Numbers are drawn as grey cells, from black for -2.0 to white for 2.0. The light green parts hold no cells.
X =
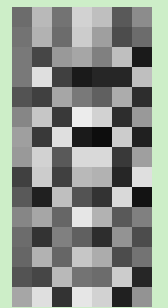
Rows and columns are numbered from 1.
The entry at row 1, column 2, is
0.9
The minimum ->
-1.8
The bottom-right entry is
0.3
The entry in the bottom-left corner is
0.6
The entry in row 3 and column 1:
-0.1
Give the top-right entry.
0.2
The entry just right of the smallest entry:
1.2
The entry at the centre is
1.4
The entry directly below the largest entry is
-1.6
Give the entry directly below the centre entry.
0.9
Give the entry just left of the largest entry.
-1.1
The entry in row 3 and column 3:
0.4
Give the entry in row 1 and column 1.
-0.3
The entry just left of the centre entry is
-0.6
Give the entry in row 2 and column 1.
-0.2
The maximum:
1.7
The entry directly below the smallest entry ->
1.4
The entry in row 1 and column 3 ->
-0.2
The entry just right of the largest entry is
1.3

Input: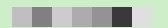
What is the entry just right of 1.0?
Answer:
0.0
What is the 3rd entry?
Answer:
1.2
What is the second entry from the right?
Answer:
-1.1

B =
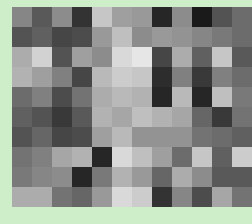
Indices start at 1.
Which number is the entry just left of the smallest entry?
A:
0.2
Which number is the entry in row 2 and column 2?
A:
-0.5
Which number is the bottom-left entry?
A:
0.7
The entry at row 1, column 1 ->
0.1
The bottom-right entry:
-0.2
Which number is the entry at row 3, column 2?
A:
1.3
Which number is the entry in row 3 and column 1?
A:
0.7
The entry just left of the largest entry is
1.4
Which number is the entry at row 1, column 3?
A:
0.2
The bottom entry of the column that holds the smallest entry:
-0.8
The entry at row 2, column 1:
-0.7
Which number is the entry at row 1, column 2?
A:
-0.6
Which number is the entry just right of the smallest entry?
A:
-0.7
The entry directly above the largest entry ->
0.2
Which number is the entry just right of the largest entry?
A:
-0.9
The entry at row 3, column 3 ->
-0.7

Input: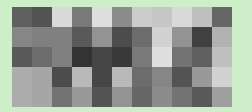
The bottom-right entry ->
0.5
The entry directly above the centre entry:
-0.8
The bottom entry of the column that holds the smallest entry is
0.4
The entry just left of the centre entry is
-0.9
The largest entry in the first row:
1.5
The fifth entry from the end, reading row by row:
-0.4
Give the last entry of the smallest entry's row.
1.0
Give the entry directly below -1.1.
0.9
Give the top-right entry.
-0.4
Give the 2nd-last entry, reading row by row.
-0.6
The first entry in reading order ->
-0.5
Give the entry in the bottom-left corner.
0.7
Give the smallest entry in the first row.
-0.7
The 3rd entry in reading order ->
1.4
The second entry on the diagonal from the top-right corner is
-1.0
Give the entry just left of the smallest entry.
0.0
